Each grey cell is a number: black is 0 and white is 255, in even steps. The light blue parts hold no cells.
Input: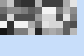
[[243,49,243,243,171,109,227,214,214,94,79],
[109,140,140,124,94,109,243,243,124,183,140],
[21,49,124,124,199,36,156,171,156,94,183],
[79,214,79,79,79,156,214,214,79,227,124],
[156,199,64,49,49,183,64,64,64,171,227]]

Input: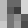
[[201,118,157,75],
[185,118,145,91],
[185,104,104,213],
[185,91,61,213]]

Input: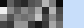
[[71,56,150,150,56,26,56,166,111],
[150,83,125,111,125,195,71,137,83],
[239,137,96,137,111,166,41,180,71],
[11,96,56,41,83,96,180,125,11]]

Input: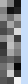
[[86,73,245],
[73,100,218],
[152,113,167],
[49,191,140],
[61,167,126],
[86,167,113],
[86,100,73],
[140,179,61],
[100,206,49],
[126,19,35],
[179,126,19],
[113,152,5]]

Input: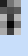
[[170,61,195],
[182,61,182],
[32,117,158],
[145,8,117],
[89,77,89]]

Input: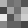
[[234,84,150,205],
[178,111,123,84],
[69,163,111,190],
[135,98,98,69]]
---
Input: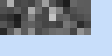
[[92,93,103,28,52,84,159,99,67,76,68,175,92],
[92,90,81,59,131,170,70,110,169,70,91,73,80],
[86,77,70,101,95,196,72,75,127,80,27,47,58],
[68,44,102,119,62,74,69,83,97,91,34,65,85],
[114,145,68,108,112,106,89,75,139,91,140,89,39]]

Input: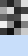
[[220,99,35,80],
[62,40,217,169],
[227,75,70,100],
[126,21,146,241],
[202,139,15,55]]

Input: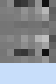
[[114,18,147,86,57,49,138,119],
[95,183,153,129,146,124,129,126],
[102,156,136,126,138,126,123,122],
[119,105,115,114,110,112,118,117],
[115,127,120,119,123,120,118,118],
[80,192,179,133,153,125,136,128],
[99,163,140,127,141,126,123,122],
[113,16,143,86,53,60,135,118],
[109,150,130,125,133,125,121,120]]

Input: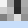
[[170,47,162,243],
[160,42,188,206],
[145,221,170,129]]

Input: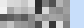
[[154,180,81,123,45,225,199,213,216,235],
[160,139,149,216,51,198,180,194,166,242],
[147,160,165,151,170,136,91,112,95,84],
[126,223,55,207,81,136,150,156,195,170]]

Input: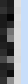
[[225,27,39],
[220,32,50],
[225,5,26],
[220,39,26],
[222,114,41],
[221,131,26],
[222,26,32],
[220,18,44],
[217,124,71],
[222,39,32],
[219,14,37],
[219,142,48]]

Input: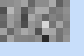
[[130,97,170,140,140,103,163,148,141,139],
[143,128,118,169,170,131,89,146,183,81],
[138,121,131,102,144,168,70,141,155,108],
[125,164,116,215,135,149,76,129,156,100],
[137,117,166,171,81,151,168,141,105,161],
[147,115,147,41,140,127,130,131,162,102]]
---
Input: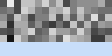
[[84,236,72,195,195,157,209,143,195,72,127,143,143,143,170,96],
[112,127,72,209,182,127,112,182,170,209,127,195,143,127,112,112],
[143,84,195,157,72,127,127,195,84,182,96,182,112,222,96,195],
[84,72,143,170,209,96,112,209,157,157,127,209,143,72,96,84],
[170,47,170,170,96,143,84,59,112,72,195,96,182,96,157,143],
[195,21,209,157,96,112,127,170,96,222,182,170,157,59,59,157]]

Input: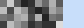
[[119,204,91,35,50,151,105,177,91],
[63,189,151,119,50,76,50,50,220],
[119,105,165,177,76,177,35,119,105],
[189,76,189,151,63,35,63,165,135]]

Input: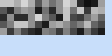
[[198,198,173,213,173,88,158,114,144,213,185,43,15,27,158],
[43,144,43,43,144,213,128,88,27,198,72,58,114,158,101],
[88,128,198,198,144,72,27,158,173,144,101,128,185,101,72],
[158,58,128,72,43,27,128,114,58,128,72,27,114,58,27],
[88,43,128,158,144,27,114,43,144,198,114,198,58,185,173]]

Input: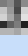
[[180,180,166,196],
[210,166,112,225],
[196,152,73,210],
[124,138,85,138],
[45,97,124,32]]

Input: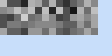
[[136,151,191,151,191,65,191,37,191,80,22,177,110,191],
[80,123,123,110,123,136,136,136,123,96,96,151,110,164],
[164,96,96,65,151,151,110,164,96,80,110,123,164,123],
[191,80,80,37,177,164,96,177,80,49,96,123,177,136],
[80,65,110,206,110,123,177,136,65,80,151,164,136,164]]

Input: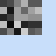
[[75,128,23,204,88,104],
[62,75,128,176,88,88],
[35,62,160,160,144,144],
[176,23,160,104,160,189],
[189,10,204,35,49,49]]
